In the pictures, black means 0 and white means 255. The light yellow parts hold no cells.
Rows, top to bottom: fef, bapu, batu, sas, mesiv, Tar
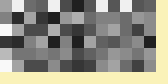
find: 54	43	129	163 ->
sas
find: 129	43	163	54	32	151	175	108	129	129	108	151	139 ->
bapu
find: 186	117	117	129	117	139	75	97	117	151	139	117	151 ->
mesiv
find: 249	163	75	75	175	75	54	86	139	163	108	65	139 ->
batu
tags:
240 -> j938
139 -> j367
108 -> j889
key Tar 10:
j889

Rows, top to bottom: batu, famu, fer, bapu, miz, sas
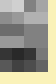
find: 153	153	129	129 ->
bapu
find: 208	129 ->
batu
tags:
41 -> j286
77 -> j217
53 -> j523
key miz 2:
j523

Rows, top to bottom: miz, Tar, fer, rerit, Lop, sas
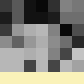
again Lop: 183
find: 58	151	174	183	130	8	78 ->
fer
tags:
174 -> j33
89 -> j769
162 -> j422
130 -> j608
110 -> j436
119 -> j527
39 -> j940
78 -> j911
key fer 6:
j911
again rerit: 140
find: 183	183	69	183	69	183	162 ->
sas
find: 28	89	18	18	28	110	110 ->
Tar

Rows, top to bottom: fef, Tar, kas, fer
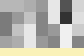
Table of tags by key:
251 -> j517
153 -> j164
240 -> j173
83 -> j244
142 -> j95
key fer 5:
j173
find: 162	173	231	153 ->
fer
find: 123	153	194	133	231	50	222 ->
Tar
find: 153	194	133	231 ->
Tar
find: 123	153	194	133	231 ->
Tar
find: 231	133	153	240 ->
kas

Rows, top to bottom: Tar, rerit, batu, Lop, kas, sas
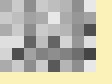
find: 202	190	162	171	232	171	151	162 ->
rerit
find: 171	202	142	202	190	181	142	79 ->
batu
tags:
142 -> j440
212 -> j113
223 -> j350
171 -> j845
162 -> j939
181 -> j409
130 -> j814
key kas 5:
j814
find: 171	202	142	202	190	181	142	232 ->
Tar

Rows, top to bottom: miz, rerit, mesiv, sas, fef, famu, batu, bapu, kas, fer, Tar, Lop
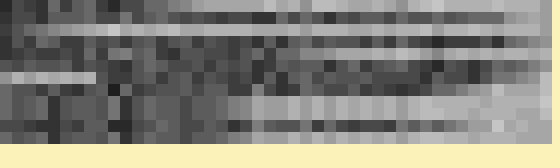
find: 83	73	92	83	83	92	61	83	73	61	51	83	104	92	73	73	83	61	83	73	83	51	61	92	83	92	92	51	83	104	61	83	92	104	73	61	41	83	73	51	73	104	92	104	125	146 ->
famu
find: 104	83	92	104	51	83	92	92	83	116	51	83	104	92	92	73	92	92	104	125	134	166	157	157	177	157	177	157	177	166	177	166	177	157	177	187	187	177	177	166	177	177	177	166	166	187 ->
fer
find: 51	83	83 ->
fef
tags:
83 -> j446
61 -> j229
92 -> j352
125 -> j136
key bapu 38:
j136
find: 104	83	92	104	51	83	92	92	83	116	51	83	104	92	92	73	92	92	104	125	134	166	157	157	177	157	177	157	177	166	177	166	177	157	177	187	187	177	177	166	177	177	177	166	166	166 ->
Lop
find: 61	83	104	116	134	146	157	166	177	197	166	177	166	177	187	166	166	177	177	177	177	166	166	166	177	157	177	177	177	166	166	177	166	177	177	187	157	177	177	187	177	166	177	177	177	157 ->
mesiv

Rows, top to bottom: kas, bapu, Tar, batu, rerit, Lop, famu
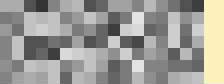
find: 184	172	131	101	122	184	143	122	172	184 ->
famu
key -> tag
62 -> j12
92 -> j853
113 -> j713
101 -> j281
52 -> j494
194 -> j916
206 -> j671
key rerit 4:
j12
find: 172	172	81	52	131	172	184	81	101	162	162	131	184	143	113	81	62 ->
kas
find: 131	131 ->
Lop
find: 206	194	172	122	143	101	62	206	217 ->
Tar

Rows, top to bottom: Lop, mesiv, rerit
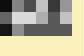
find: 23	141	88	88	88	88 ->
rerit
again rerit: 88

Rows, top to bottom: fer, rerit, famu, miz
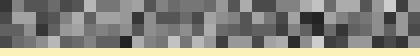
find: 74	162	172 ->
miz
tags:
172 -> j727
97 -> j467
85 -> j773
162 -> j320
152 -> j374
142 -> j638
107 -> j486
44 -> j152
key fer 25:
j727
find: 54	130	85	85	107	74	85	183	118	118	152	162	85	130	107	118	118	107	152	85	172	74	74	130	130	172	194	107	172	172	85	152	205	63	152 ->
fer
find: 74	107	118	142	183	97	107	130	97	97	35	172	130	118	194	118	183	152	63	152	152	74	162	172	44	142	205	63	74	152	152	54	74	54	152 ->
miz
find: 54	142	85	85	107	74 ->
rerit

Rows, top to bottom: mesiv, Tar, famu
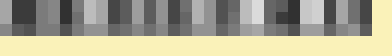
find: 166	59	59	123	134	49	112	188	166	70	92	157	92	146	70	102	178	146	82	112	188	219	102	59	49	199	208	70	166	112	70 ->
Tar
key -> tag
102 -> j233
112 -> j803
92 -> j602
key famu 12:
j803
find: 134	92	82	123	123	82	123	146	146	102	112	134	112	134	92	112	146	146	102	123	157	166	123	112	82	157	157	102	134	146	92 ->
famu

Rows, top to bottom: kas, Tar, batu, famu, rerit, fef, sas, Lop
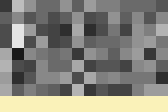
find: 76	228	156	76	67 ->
batu
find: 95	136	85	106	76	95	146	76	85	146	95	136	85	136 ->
Tar
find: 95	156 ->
kas
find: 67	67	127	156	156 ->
Lop
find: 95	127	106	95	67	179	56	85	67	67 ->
Lop

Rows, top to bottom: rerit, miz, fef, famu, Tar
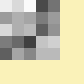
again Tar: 186
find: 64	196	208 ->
famu

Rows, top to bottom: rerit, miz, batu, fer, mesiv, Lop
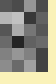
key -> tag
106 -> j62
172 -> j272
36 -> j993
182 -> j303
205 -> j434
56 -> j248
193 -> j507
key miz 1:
j507
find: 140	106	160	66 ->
Lop

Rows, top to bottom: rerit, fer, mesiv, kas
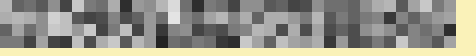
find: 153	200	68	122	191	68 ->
mesiv
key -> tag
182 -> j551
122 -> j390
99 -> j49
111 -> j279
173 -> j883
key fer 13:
j279
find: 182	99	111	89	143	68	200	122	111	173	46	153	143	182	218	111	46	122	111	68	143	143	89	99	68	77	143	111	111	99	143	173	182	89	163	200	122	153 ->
rerit
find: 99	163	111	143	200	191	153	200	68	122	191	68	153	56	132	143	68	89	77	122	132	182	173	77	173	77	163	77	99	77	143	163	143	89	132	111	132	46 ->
mesiv
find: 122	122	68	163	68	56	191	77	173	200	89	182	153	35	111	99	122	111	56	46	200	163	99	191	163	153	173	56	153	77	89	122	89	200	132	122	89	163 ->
kas

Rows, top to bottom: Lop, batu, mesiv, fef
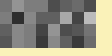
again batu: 96
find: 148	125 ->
Lop
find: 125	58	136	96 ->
fef

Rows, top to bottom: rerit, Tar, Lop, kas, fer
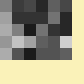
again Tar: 51
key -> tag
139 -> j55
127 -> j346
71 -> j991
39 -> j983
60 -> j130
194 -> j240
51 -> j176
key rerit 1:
j130
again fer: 83
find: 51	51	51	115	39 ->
Tar

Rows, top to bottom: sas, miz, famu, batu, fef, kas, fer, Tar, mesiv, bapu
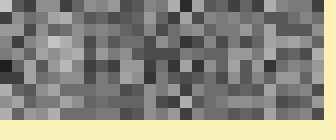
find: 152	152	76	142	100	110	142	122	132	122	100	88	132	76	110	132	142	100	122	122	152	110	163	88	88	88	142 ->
famu
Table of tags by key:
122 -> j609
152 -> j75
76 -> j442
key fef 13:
j442
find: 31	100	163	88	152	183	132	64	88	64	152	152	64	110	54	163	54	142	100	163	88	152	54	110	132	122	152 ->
kas
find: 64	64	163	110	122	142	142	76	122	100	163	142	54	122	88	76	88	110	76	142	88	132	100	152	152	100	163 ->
fer

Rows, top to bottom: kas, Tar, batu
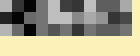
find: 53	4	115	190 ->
kas
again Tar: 190
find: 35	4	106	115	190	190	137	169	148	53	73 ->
Tar
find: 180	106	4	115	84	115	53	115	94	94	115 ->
batu

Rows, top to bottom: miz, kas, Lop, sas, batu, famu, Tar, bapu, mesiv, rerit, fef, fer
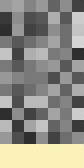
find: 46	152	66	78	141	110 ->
Lop
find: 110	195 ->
Lop
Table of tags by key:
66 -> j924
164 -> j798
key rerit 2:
j924

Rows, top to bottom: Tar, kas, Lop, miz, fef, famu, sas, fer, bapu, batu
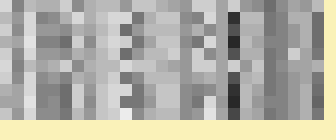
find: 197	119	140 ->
famu
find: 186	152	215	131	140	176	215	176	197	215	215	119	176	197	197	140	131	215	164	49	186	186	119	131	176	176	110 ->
kas
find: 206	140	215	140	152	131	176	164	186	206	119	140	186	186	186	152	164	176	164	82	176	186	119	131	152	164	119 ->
sas

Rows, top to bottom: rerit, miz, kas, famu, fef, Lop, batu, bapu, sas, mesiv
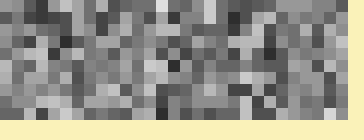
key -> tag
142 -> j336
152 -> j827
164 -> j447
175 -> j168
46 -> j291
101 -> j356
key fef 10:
j827
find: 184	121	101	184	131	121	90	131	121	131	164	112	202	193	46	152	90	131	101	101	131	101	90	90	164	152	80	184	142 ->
Lop
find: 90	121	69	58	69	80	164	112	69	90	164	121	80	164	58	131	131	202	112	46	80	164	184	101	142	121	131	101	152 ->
miz
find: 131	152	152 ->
batu
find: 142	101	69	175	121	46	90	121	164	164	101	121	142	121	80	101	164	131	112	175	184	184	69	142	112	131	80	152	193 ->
famu
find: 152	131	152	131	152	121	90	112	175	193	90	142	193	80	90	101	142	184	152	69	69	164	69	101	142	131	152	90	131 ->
bapu

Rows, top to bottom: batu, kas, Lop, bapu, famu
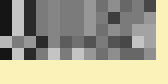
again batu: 123
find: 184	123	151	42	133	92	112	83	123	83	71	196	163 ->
bapu
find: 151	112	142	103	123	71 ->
batu

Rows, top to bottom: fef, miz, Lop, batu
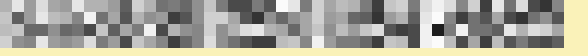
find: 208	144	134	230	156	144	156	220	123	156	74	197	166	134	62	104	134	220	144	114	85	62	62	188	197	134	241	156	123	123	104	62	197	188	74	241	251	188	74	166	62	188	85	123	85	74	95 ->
batu
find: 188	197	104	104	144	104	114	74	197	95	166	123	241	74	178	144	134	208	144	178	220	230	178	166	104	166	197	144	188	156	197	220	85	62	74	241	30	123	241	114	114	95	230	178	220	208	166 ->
Lop
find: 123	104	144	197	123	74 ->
fef

